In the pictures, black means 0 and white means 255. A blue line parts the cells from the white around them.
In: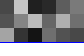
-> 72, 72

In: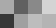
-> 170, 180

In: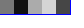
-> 120, 70

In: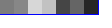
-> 124, 38

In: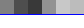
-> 128, 188

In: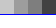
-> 200, 66

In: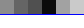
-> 140, 202
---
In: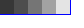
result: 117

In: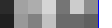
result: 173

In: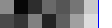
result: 45

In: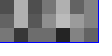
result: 78

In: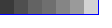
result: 99

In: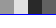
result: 41

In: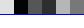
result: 86
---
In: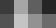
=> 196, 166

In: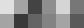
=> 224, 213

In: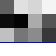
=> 244, 224

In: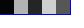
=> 207, 179

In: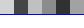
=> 211, 192

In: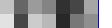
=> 226, 204

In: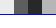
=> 235, 182

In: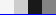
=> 245, 205

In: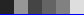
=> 222, 150
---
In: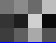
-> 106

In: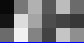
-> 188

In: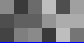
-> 78

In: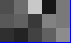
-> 23

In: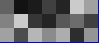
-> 203

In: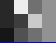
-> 112
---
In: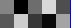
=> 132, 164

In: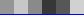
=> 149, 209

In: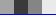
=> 164, 234

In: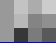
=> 153, 89

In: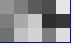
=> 148, 221

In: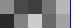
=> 141, 162

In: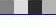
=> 129, 180

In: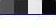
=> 85, 10

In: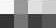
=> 246, 88

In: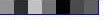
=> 147, 94
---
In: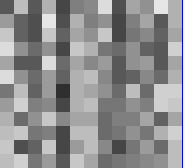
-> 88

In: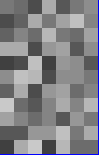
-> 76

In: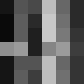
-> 73

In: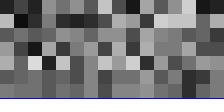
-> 34

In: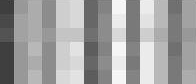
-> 172
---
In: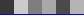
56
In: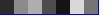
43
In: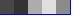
71
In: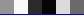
148
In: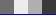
110
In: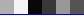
175
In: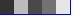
51
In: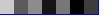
203
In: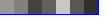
151
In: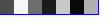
77
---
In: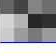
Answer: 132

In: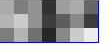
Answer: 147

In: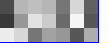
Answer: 191

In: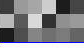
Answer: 166

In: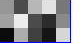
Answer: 183

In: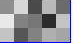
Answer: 74

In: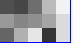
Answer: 110
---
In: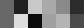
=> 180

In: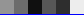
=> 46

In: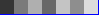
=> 142

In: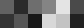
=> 195

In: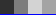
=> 211

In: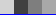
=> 126
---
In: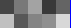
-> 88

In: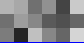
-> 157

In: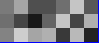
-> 69

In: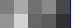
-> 211

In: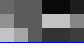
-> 91

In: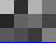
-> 98

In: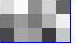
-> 154
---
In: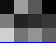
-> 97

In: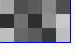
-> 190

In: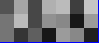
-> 32

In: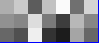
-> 103

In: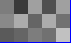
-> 193

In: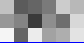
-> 227

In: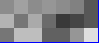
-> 223
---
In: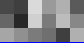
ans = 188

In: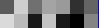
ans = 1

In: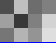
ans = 128

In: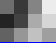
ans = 171

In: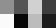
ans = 188

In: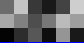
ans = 187
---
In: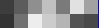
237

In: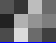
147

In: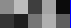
118

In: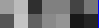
97

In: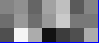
110

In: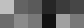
120

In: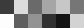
147

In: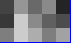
138

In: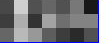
51

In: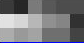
183
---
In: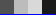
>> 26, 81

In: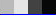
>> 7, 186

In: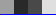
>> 223, 159

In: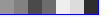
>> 46, 150

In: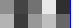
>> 47, 180

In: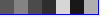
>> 175, 87
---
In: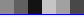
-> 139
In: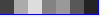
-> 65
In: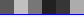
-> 88
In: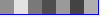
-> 143
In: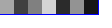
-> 167
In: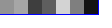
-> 147
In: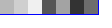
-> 184
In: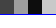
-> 67
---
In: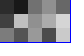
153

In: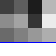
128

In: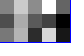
44

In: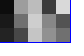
197

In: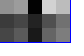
25

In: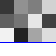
34
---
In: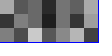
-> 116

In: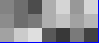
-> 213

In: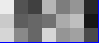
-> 125

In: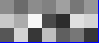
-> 160

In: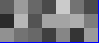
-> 203

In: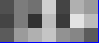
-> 68
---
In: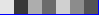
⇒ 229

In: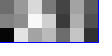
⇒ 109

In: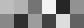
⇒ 189

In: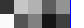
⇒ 51

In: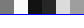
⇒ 122

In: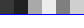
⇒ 56
